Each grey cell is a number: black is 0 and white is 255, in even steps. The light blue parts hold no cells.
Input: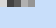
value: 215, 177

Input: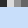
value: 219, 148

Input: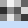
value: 245, 231

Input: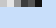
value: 229, 199

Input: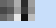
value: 231, 189

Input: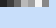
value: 244, 185

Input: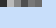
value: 186, 135

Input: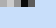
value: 204, 175

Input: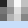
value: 249, 222
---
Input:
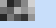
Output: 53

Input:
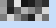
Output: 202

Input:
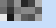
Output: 81

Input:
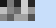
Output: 162

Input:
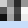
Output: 54

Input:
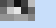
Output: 161

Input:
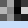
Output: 44
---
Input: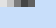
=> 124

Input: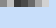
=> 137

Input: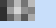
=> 131

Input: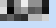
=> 129

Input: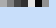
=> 128

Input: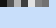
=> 114

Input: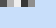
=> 142

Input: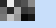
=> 82
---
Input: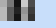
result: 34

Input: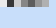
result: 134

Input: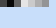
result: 229

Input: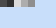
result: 219

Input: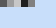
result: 199

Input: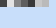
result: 94

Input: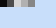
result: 214

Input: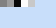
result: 8
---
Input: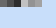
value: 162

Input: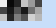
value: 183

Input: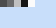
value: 251

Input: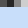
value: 206

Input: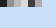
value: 173

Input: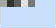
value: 120

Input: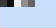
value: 99

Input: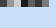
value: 122

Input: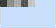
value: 196

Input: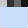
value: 21
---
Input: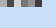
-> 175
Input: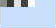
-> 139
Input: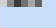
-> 209
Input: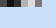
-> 75
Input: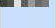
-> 67
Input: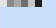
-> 228
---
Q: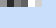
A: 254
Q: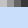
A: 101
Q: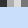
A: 219
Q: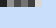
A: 63
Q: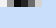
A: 108
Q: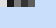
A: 53
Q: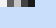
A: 67
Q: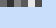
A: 230
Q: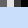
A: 59
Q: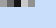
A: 202
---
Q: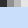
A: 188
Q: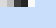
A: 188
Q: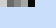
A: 135
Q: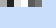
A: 118
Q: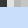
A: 197
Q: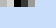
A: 155
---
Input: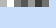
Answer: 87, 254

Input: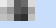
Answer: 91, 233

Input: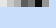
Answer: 93, 230

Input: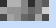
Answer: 134, 206

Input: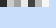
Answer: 234, 246

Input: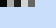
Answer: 32, 212

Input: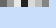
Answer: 34, 232

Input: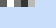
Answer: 124, 255

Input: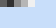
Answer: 140, 240
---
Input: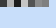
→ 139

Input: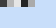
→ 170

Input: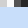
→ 83

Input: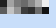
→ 178

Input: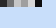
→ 159

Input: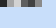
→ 138

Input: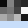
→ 170

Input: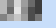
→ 197

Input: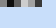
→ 134

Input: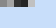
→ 136
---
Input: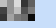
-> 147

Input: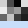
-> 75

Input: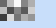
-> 191

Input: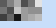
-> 130

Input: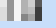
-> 149

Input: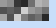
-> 139

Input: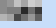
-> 151

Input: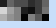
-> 100
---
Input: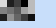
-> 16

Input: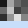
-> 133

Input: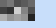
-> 35

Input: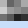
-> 49

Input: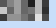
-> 75

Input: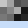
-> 38

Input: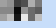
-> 189
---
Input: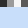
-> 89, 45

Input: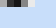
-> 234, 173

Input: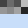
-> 188, 150

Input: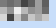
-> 95, 214

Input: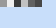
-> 71, 153

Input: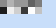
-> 125, 29
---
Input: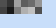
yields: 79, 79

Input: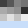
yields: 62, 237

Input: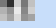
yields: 119, 163

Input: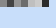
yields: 136, 42

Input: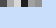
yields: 76, 146

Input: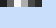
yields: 30, 43

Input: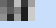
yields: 104, 203

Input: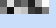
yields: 91, 122
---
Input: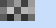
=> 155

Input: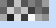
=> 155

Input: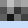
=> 167

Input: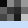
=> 152

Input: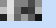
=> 143

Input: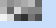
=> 103

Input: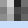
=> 112

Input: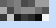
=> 157

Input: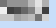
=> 175
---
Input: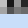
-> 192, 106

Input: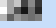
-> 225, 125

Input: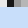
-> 232, 182

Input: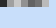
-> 42, 186

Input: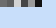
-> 109, 18

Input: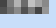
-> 68, 149

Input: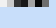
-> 241, 109
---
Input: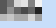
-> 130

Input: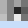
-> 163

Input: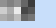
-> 102

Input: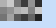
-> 147

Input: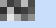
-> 187

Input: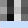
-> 209
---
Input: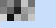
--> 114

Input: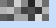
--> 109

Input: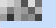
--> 114

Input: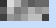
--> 105

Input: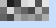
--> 228

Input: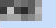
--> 153
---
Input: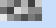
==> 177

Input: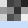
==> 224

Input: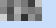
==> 146

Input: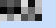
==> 69

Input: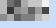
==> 186

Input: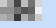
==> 201

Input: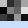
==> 193
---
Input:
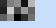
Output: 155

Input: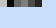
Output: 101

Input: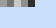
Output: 143

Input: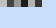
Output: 151

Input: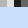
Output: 101

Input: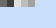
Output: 161
